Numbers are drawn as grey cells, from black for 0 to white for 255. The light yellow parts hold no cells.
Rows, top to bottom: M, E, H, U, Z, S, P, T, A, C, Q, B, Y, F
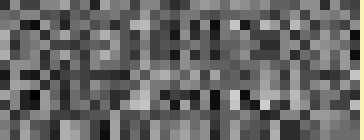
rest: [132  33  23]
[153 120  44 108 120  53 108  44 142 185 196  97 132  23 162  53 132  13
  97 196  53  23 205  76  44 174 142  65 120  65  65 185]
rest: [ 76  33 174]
[162 120  65  13 162  53 108  53 162  97 142 162 120 142  33  97 162  76
  85  53 174  44  44  76  97 132 108 108 108]
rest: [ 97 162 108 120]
[ 85 142 120 108  97  97  85 108 108 132  97  85 142  65 120 142  85 153
  97]

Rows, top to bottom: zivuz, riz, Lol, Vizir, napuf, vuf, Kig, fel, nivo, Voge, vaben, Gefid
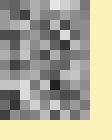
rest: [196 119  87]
[186  75 141 141]
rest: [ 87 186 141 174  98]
[ 54 186 153]
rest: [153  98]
[ 65 174 130 130 163 141 130]
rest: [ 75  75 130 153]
[108  75 218  98 141]

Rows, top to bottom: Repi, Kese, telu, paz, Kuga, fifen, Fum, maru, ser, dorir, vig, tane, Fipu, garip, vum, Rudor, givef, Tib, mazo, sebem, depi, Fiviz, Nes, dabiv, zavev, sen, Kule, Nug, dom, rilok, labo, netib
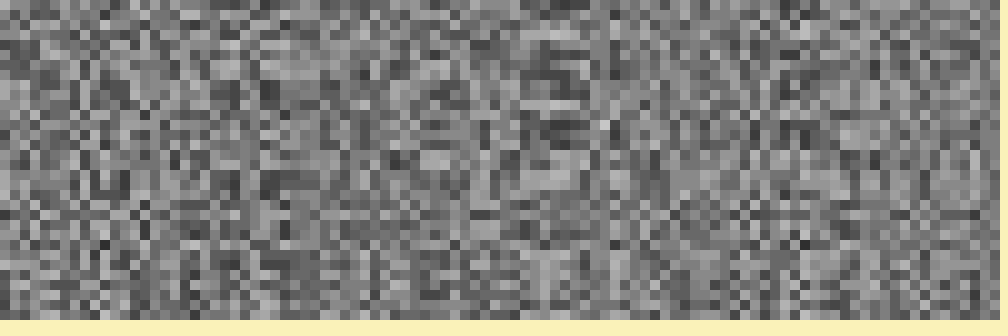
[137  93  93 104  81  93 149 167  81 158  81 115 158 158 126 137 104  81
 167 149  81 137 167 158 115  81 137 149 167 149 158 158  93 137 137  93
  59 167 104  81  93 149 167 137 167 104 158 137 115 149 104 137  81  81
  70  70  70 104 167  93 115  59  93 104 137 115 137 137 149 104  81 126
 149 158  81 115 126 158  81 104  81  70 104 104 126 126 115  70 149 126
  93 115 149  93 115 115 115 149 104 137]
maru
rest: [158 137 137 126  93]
[115 149  81 126  81 126 158 137 149 137  81 115 158 104  81 104 137 158
 115 167  93  70  93 126 137 115  70 126 126 167  93  93  81  59  59  70
  81 149 198  70 115 137 149 149 126  81 149 115  70 149 115 115 137  70
 115 115  59  81  81  81 137 115 149 137 149 137 167 104 126 149  93 149
 115 126 126  70 126 104]
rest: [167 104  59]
[ 81 104 167 167 178 115 149 115 149 137  81  81 137  93  81 137 158 149
 178  81 126  93 115  93 115  70 137 149 115 115 126 126 158 137  81 158
 104 158 158 115 149 115 104 137  81 104 115  59 126 126  81 115 137  93
 149 115  93 178 104 137]
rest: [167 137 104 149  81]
[ 93 104 137 126  70  70  93 115 126 149 137 115 104 137 126 115 137 126
  93 115 149 104 149 167  70 115 137 104 126 104  70 149  70  81  93 115
  93  93 137 104 104 137 167 158 126 137  81  70 149 115 137  93  93  93
  59 137 126]

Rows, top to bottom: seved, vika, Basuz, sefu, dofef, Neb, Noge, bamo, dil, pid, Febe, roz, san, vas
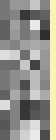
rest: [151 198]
[131]
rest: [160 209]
[233  76]
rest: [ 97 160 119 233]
[76]
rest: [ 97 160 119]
[233  76]
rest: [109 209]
[151]
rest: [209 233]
[76]
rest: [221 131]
[55 76 97]

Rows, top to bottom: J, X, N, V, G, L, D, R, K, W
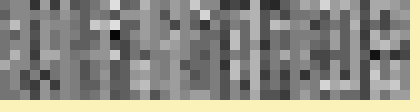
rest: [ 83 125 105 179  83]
[189 169 136 148  59  95 116  95 179  71 105  71 116 125]
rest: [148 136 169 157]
[136 105 105 125  59 189 105 148  50 116  95 125 136 105  95 157  95 157
  71 169 189 157  83]
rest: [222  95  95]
[157 136 125  71 136  95  50 136  83 125 105 179  83 189 169 136 148  59
  95 116  95 179  71 105  71 116 125]
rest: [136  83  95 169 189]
[136 125 157  83 105 105 125  50 189 125 179  83 125  95 125 136 105  71
 157  95 157  71 169 116 179 136]
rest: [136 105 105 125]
[ 59 189 105 148  50 116  95 125 136 105  95 157  95 157  71 169 189 157
  83]
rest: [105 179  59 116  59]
[125  50 125  95 157  59 157  71 201 116 157 136]

